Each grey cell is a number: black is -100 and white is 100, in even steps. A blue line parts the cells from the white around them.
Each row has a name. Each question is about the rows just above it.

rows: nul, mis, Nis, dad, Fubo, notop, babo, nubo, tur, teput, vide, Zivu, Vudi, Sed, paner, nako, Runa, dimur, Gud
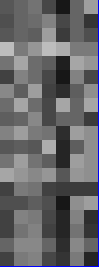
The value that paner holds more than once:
[-38]
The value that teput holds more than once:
[24]
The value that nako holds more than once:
[2]

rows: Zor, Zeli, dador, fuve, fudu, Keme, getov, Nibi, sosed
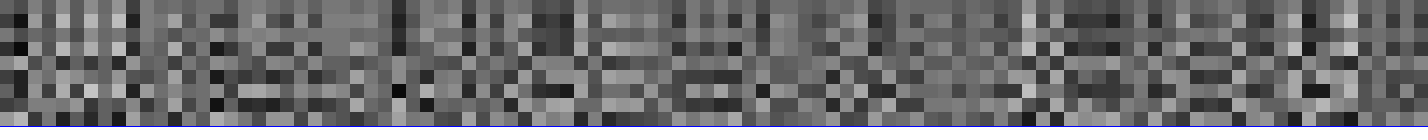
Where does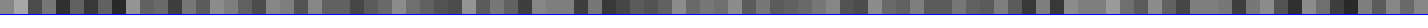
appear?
fudu
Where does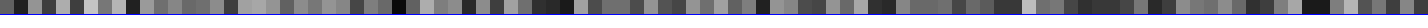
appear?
getov

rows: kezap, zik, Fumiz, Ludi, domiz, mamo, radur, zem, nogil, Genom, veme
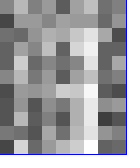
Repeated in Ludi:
[-23]
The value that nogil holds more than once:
[-34]
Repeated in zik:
[21]

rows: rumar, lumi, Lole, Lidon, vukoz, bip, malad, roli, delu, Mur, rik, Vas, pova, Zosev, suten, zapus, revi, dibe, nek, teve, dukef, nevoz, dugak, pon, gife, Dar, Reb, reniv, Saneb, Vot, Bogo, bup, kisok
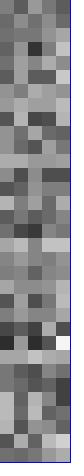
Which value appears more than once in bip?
[-28]
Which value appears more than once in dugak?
[4]

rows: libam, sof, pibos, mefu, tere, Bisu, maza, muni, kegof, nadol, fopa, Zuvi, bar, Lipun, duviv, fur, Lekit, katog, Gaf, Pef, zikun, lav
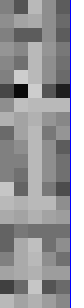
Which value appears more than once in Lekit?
[-12]
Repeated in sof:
[11]
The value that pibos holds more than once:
[-28]
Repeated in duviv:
[45]
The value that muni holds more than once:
[45]
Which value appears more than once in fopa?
[11]

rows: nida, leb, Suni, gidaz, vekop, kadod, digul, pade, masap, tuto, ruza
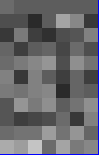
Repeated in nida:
[-27]
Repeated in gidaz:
[-21]
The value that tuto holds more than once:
[-10]

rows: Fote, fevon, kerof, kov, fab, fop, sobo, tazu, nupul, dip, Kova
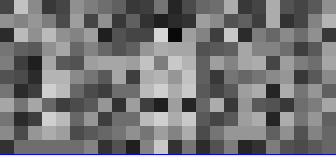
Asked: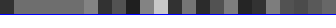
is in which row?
Kova
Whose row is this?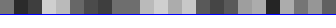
sobo
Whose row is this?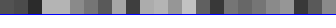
fop
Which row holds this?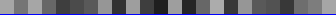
tazu
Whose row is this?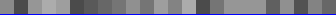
dip
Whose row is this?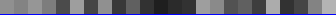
fevon
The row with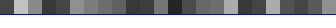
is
Fote

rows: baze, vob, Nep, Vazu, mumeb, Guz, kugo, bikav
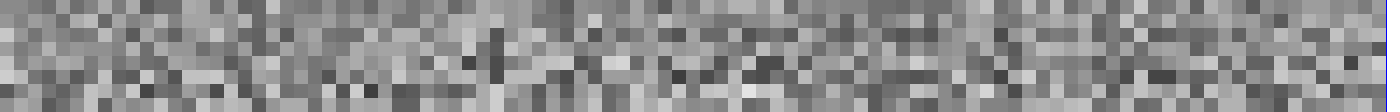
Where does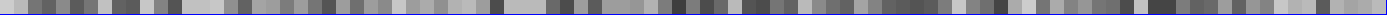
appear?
Guz
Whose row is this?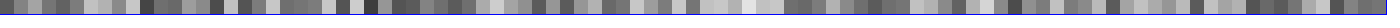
kugo
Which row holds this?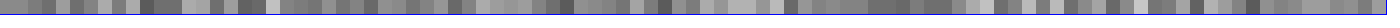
baze
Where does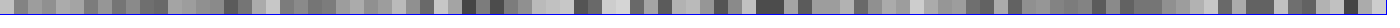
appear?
mumeb
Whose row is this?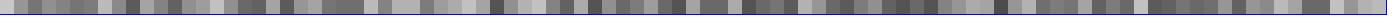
Nep

